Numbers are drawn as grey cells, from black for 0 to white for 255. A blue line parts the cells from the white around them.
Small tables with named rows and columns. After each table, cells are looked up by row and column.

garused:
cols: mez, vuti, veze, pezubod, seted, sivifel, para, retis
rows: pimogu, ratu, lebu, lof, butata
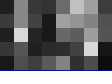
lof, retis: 22
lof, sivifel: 66
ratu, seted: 160
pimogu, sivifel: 193
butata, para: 77
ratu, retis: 81
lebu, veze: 36
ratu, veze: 66
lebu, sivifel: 93
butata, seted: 131
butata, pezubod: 90
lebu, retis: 84
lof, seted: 46
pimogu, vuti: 135
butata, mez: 24
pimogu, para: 159
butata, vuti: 78
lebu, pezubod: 25
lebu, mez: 31
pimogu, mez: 31
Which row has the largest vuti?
lebu

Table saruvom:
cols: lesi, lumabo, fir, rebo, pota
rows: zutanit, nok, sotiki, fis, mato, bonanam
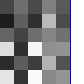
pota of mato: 82
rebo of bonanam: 136
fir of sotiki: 110
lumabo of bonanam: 52
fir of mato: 61
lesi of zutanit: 70
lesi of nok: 29
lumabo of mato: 93
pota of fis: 147
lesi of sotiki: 100
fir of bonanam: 250
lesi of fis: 222
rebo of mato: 180
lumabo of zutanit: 110
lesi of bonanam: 228
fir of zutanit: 74
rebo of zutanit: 128
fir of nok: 47
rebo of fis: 143

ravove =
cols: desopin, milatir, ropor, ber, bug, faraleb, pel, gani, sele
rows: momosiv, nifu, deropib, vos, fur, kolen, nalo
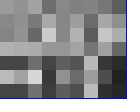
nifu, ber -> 168
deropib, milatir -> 147
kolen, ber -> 57
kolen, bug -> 145
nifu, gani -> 167
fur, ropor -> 111
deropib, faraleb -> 178
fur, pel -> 185
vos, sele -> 103
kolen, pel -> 157
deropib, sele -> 173
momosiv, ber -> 110

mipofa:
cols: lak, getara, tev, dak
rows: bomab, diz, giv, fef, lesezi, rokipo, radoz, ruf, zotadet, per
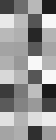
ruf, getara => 131
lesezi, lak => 176
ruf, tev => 153
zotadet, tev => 222
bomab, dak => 29
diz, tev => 85
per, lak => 164
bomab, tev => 184

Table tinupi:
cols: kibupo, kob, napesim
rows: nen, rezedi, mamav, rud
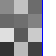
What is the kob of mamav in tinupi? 90
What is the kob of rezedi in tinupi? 111
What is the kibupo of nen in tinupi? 138
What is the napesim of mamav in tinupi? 203
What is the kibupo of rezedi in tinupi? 105
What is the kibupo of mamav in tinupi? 223
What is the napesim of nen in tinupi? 108
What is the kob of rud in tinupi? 186
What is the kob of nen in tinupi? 194
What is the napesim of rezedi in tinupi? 130
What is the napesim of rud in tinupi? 65
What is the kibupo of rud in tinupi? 50

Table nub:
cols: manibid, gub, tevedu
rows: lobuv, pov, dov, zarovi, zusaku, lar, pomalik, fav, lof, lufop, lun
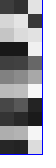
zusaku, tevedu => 103
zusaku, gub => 65
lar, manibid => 129
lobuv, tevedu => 227
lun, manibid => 38
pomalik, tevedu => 247
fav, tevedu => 35
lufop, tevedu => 245
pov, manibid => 214
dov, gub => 219
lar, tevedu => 168

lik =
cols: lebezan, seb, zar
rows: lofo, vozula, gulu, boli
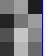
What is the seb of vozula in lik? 119
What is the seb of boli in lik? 182
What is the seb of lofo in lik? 159
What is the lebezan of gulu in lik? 81
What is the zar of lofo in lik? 29
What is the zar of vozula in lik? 157
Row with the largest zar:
vozula

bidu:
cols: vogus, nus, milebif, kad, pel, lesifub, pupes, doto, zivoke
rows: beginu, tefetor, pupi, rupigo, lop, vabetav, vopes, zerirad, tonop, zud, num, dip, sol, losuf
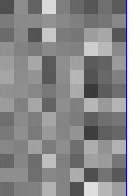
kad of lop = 89
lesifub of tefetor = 127
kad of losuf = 177
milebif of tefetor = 138
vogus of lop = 156
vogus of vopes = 144
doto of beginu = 112
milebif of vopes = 134
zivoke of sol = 89
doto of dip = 155
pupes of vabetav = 83
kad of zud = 153
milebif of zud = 122
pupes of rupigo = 205
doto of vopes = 93
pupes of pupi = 157
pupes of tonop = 95
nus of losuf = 127
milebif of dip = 109
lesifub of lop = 160
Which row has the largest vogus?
vabetav

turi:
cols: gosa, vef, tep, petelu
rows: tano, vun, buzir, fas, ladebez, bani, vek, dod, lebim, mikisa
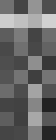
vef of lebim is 64
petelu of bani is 117
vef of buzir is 124
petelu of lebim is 88
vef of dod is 66
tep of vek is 164
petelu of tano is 78
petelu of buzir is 110
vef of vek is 77
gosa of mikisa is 69

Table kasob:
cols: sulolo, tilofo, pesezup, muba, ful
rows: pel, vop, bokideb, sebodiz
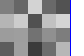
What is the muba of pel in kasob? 105
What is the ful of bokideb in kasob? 125
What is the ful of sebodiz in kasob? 183
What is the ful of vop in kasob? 213
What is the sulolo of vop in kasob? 181
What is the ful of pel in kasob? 82
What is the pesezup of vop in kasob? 81

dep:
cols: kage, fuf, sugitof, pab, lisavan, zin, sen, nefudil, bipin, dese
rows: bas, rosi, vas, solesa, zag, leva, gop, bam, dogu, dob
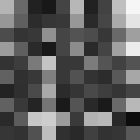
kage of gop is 35
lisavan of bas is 68
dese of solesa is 236
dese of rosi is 228
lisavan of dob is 48
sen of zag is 124
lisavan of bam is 26
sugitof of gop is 74
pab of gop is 169
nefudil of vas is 55
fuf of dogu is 92
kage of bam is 97
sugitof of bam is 36
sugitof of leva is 56

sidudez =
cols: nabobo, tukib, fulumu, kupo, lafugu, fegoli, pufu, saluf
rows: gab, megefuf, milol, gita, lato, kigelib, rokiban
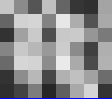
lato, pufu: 75
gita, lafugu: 204
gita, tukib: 200
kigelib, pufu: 162
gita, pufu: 64
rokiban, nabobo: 46
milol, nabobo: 50
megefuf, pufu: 83
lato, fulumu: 211
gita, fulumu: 183
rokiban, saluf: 52
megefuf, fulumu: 213
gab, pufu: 48
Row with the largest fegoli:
milol

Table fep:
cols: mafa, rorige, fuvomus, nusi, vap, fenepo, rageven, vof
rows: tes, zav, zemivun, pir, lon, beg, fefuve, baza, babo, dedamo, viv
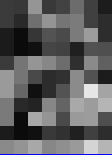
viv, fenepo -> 154
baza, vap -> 100
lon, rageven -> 138
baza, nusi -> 135
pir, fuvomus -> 16
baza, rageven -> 156
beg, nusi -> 44
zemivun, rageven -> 156
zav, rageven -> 64
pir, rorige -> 11
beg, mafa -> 154
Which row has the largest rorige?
viv

